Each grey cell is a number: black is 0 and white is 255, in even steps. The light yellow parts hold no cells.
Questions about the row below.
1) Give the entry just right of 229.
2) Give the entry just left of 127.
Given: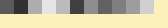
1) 187
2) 98
